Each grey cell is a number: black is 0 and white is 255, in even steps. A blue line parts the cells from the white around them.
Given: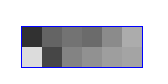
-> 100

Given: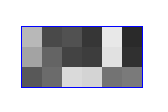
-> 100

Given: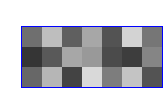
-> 89

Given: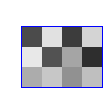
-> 82

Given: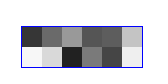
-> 106

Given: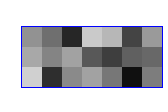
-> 132

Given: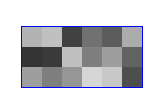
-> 58
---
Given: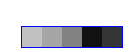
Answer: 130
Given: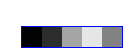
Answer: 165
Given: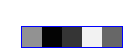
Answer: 53
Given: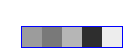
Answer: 182
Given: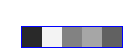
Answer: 130
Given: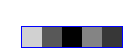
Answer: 1
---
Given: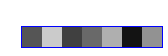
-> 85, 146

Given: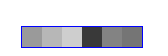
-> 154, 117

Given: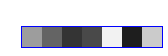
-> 157, 203

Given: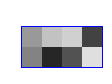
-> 153, 223

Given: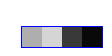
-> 174, 9

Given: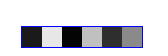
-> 26, 138

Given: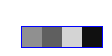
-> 144, 16

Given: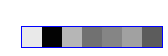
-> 233, 92
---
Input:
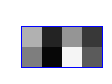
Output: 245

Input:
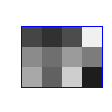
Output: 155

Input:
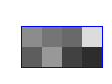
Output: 65

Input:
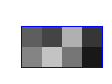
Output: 118

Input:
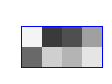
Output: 180

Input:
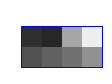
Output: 112

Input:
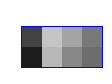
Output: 135

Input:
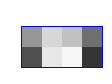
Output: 247
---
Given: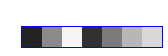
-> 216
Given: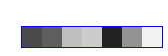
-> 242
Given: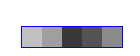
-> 139
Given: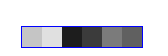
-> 96
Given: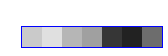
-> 109
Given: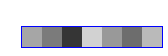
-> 186
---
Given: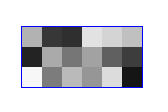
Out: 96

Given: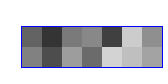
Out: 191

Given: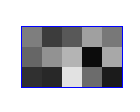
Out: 12

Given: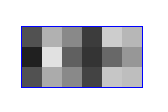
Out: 104

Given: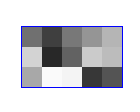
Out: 203

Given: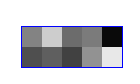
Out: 146
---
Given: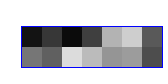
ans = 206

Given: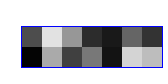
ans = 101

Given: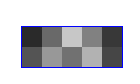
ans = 129

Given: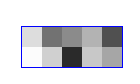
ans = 179

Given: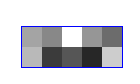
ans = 150

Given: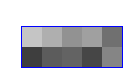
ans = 160

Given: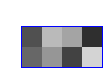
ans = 164

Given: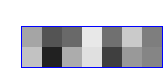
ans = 202

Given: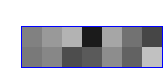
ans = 114
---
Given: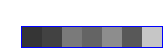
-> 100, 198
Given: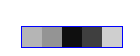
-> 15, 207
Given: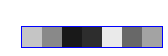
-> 45, 234
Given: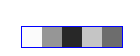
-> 40, 251
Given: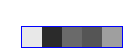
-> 106, 232
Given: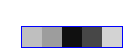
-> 16, 211
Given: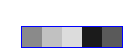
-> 220, 220
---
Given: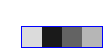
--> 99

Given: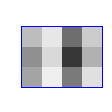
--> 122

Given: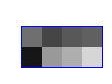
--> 174

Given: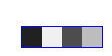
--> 77

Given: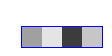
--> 60

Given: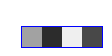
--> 239

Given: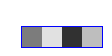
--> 49

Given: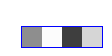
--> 62

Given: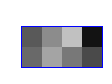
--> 120
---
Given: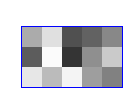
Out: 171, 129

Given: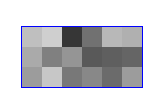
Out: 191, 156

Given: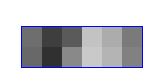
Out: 110, 129

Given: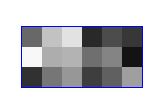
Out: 104, 159

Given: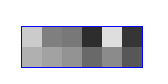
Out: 203, 87

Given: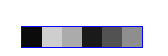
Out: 11, 142
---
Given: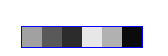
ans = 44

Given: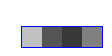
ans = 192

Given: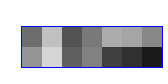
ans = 129

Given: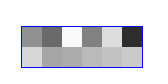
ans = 172

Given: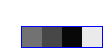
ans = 114

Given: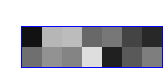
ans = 222

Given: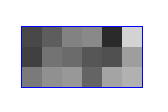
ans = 152
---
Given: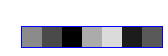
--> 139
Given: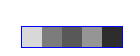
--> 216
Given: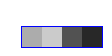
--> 172
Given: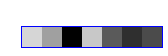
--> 214
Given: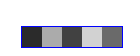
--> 43
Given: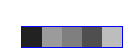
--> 34
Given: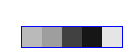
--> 186
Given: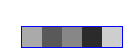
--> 170
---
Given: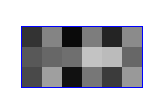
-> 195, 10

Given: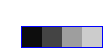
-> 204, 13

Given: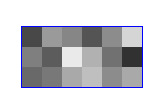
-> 234, 49

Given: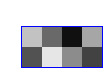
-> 230, 16

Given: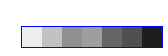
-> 238, 30

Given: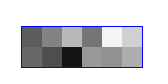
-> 244, 21

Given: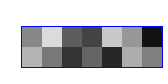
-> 219, 19

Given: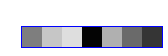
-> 222, 4
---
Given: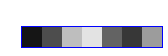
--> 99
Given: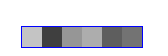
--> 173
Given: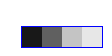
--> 96
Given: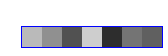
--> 45
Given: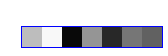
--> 40
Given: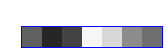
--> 216
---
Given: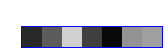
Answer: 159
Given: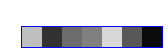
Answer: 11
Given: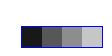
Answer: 198
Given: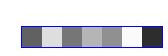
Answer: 45
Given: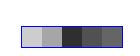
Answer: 101
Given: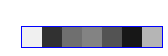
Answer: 181
